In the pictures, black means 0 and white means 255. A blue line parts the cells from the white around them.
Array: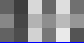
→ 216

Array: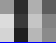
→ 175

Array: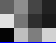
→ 69

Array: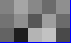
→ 136

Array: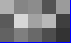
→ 140

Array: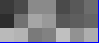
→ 138

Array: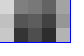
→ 120

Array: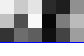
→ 228

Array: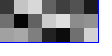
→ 216
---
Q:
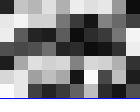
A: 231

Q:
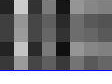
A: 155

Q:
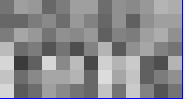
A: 90

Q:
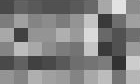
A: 132

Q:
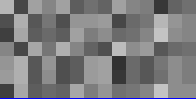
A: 167

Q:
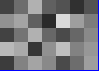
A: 130

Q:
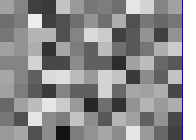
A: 167

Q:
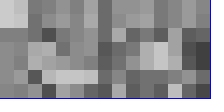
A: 128
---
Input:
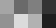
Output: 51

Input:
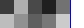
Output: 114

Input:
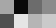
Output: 139

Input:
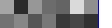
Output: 143

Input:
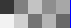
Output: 167

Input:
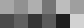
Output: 159
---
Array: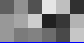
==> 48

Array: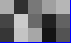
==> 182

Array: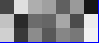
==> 22

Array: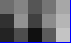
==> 167

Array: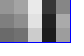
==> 134

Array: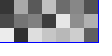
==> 81

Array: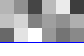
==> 61

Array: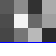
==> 171

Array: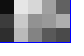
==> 97

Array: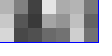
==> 120
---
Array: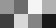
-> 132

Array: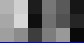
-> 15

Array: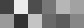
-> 196

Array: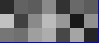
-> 138

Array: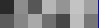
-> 169

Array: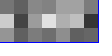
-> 156

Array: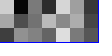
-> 114
